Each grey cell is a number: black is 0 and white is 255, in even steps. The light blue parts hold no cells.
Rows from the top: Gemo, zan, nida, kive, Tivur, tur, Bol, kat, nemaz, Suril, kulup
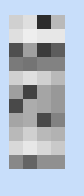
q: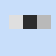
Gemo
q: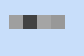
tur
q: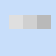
Tivur
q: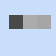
Bol
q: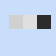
Gemo
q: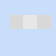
Suril
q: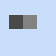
kat

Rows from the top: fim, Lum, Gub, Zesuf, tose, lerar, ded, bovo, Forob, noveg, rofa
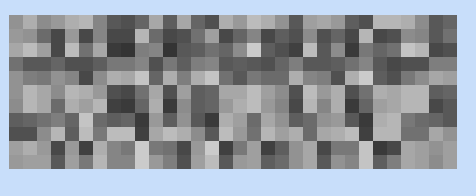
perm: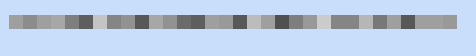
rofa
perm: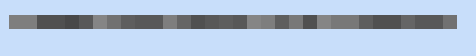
Zesuf
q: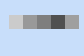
rofa
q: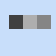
noveg
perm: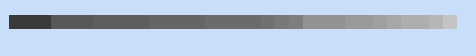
bovo

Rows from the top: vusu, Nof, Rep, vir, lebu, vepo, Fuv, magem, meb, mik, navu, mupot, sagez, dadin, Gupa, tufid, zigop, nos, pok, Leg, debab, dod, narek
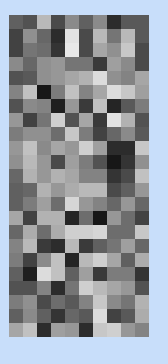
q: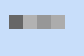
sagez
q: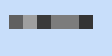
pok
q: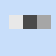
Rep
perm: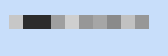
mik
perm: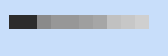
mik
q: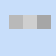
nos

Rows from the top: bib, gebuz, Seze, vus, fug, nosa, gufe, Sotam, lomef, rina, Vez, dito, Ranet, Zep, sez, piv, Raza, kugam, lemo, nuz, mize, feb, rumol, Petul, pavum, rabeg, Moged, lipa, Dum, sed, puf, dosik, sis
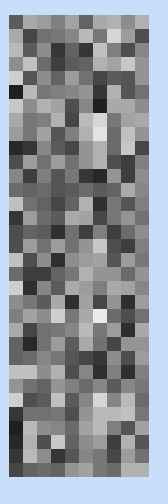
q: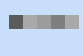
nuz
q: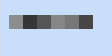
dosik
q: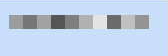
lomef

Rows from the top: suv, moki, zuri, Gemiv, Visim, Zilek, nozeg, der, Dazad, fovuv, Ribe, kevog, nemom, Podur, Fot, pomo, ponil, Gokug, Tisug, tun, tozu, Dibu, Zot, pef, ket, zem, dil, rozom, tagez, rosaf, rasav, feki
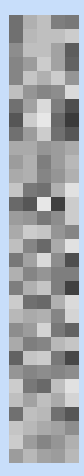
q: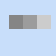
Gemiv
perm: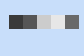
der
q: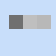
tagez
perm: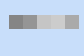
pomo

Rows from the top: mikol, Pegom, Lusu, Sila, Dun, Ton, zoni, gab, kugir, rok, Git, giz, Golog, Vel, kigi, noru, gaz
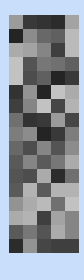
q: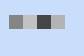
zoni
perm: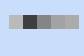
Lusu
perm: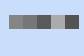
noru

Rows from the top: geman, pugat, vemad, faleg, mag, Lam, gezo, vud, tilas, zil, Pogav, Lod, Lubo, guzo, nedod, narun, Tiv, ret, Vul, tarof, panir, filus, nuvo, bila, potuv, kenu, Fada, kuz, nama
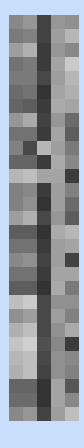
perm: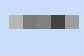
pugat
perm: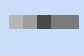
mag
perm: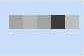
Lod
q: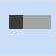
Vul
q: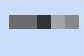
kuz

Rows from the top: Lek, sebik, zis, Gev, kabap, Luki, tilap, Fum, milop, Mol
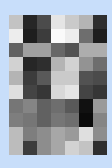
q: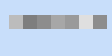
milop
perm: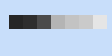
Lek

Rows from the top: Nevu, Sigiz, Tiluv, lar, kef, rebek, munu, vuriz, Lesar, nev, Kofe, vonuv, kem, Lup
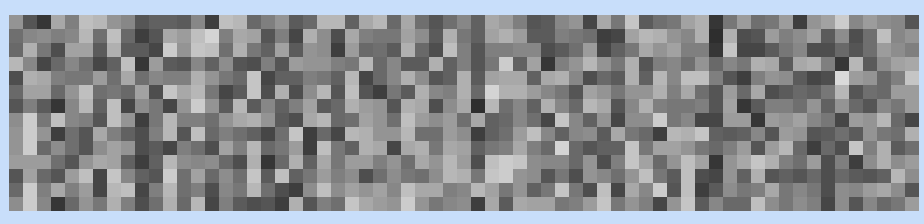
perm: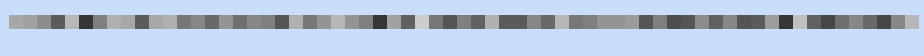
lar
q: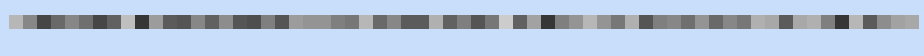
lar
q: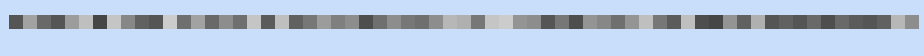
vonuv
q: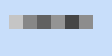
vuriz
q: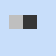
lar
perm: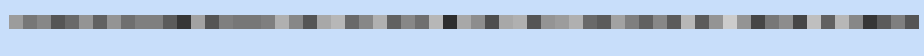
munu

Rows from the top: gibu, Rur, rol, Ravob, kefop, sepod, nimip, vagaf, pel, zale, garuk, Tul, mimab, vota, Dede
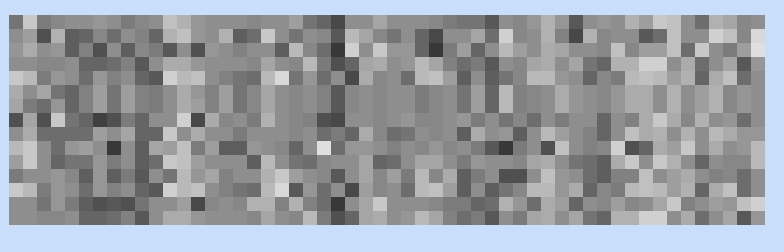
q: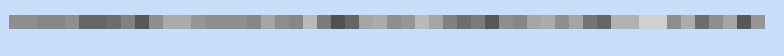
Ravob
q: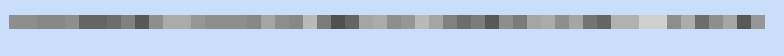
Dede
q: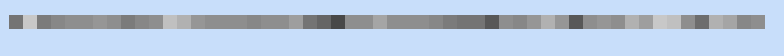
gibu
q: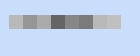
mimab
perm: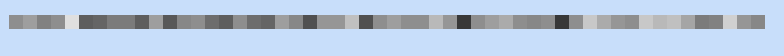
rol

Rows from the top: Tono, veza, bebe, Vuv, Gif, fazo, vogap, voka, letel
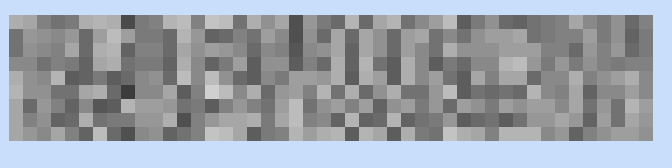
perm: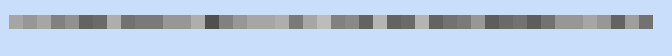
voka
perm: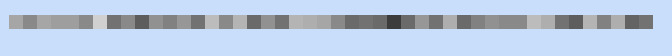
fazo
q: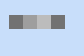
vogap

